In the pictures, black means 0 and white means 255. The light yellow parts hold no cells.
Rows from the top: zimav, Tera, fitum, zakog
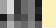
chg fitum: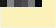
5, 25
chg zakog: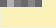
5, 91
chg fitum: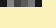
3, 79

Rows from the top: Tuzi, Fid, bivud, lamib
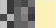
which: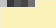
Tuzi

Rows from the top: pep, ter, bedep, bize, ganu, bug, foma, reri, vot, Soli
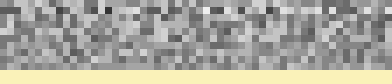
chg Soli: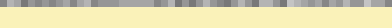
17, 150
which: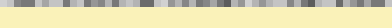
ganu

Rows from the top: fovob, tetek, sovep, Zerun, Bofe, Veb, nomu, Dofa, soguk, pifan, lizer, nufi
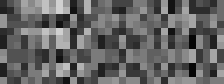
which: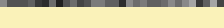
Dofa
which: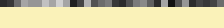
Bofe

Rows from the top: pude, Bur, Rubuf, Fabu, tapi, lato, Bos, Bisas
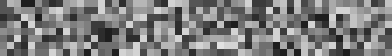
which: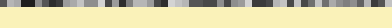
pude
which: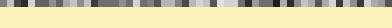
Bos
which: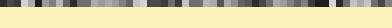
Rubuf
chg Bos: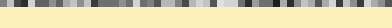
54, 155
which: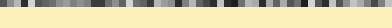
Fabu
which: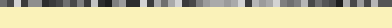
lato

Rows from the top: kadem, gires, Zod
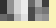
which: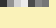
gires
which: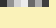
kadem
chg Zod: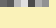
5, 159
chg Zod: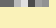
1, 89

